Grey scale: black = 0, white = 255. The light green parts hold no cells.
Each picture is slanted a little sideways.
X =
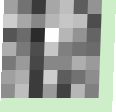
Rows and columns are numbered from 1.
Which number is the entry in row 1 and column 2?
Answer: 114
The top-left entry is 160
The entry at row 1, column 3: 59
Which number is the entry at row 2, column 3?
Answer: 135
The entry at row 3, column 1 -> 85
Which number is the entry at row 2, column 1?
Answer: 205
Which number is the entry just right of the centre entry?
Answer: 128
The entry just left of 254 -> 43
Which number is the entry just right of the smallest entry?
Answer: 254
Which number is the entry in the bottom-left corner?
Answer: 141
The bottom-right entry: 128
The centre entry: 198
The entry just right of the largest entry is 182

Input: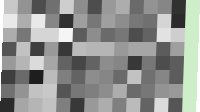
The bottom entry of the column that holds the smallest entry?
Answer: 181
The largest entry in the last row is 219
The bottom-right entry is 85
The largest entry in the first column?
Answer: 233
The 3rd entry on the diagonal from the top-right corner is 99
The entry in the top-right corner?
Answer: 49
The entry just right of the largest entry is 92
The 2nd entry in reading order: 147
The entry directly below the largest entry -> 56
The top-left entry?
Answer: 200
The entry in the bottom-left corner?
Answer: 43
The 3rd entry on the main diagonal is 213
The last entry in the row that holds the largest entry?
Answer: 206
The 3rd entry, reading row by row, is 77
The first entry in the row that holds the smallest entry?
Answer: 62
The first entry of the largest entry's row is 173
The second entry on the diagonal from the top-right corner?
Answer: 213
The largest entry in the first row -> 206
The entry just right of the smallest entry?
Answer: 187
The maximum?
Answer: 245
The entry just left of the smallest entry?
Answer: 106
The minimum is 30
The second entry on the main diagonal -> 173
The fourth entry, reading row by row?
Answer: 112

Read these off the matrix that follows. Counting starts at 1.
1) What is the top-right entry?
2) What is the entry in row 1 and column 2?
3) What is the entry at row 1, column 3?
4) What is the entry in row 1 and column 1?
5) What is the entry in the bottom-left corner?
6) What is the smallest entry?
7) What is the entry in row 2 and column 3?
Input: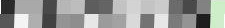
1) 130
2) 169
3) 169
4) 43
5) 87
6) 30
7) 175

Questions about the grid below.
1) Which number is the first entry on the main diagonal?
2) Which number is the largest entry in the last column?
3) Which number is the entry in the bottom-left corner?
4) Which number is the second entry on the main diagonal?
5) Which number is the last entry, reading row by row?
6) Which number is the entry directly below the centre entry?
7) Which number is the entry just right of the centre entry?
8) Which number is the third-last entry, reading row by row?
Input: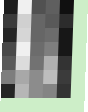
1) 29
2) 59
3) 37
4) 208
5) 51
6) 114
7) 126
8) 140

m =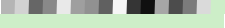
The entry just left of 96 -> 145
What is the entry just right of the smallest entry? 166
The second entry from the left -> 210
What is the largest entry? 246

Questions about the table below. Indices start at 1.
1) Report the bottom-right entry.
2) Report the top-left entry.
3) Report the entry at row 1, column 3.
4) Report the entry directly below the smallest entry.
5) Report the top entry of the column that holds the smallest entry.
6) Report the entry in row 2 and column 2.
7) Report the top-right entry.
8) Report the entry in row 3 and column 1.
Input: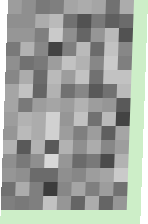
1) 150
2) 157
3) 121
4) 194
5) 127
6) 143
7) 172
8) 150
